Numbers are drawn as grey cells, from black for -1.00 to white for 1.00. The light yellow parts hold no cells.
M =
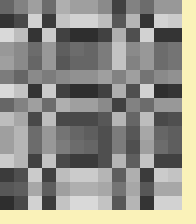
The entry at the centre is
0.25
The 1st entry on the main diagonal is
-0.20
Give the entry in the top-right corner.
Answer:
0.19
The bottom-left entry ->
-0.64
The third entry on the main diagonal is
-0.59
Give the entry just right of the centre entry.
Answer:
0.08
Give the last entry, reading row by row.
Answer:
0.65
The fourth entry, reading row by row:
-0.15
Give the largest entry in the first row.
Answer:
0.37
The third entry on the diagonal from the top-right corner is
0.65
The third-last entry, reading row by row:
-0.59
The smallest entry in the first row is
-0.49

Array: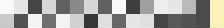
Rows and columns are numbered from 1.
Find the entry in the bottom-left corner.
0.58
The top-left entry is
0.96
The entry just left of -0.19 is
0.75
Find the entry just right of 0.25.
0.86
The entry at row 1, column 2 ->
0.80
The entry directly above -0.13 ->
0.69
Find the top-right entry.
-0.41
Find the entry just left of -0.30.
-0.46
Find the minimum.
-0.57

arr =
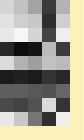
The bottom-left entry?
0.82
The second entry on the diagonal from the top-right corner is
-0.64
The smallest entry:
-0.90
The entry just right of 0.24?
0.51
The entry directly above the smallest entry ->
0.93
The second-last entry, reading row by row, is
-0.64
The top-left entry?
0.67
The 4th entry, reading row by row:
-0.54
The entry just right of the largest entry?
0.67
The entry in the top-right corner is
0.40
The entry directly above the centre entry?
-0.84
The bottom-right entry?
0.87
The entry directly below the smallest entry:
0.40

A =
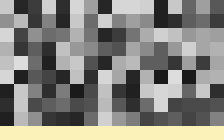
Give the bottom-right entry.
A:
0.02
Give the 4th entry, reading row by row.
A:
0.63
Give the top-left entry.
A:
0.57
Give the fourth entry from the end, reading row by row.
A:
-0.26
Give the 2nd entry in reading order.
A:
-0.70
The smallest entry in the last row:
-0.75
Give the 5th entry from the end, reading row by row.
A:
-0.36
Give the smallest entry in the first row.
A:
-0.75
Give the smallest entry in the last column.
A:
-0.64
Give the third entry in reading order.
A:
-0.53
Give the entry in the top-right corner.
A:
-0.31
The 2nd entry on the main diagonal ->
0.46
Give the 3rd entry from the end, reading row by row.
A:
-0.47
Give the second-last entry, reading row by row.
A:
-0.36
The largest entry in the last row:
0.63

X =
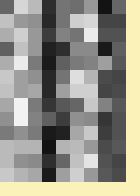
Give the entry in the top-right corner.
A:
-0.20
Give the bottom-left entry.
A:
0.57
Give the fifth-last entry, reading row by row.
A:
0.25
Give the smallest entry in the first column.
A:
-0.25
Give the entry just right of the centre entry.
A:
0.62
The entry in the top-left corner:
-0.20
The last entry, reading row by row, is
-0.41
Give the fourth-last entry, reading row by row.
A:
0.62
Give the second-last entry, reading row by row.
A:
-0.31
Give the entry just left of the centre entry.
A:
-0.69
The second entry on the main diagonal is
0.19
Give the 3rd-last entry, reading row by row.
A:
0.19
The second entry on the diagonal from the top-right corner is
-0.46
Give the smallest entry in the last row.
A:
-0.80
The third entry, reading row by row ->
0.46

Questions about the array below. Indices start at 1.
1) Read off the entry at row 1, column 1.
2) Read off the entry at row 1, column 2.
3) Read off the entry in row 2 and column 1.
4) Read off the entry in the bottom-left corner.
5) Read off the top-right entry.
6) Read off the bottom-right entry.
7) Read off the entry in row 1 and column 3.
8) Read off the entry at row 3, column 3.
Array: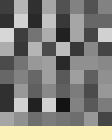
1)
-0.51
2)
0.42
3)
-0.62
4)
0.30
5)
0.02
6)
-0.46
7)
-0.62
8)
-0.09

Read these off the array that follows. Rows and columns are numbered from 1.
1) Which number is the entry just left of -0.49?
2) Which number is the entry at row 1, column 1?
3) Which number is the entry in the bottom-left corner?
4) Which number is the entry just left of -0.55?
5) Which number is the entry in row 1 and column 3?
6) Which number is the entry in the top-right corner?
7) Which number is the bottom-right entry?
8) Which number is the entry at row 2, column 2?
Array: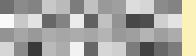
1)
-0.03
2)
-0.13
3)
0.68
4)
0.09
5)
0.03
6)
0.03
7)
-0.03
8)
0.57

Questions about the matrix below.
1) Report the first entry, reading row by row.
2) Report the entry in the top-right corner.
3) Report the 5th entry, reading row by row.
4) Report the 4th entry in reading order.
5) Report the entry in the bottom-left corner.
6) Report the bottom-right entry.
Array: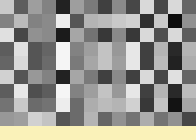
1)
0.58
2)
-0.21
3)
-0.73
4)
0.02
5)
0.19
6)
-0.44

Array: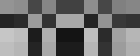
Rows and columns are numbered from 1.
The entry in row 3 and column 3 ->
-0.78
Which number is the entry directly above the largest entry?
-0.72
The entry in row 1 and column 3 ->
-0.44
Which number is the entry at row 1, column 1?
0.16
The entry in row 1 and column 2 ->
0.11
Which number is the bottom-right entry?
0.37
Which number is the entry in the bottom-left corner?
0.49
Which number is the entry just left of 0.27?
-0.66
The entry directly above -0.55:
0.00

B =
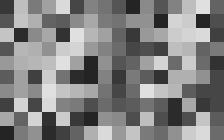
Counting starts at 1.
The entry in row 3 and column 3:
0.08
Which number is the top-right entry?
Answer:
-0.22
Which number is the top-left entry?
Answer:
-0.56
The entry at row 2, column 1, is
-0.33
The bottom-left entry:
-0.72
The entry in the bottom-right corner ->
-0.16
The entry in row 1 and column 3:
-0.04
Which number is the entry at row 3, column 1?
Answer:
0.54
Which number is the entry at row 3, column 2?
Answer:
-0.66
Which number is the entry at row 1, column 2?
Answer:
0.49

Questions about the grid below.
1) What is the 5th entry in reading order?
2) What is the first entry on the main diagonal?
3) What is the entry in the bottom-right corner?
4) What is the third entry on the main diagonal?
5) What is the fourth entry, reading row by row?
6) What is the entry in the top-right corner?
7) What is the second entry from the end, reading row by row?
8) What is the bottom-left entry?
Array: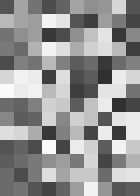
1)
-0.22
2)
-0.34
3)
-0.28
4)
0.23
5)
-0.40
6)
-0.34
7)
-0.34
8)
-0.16
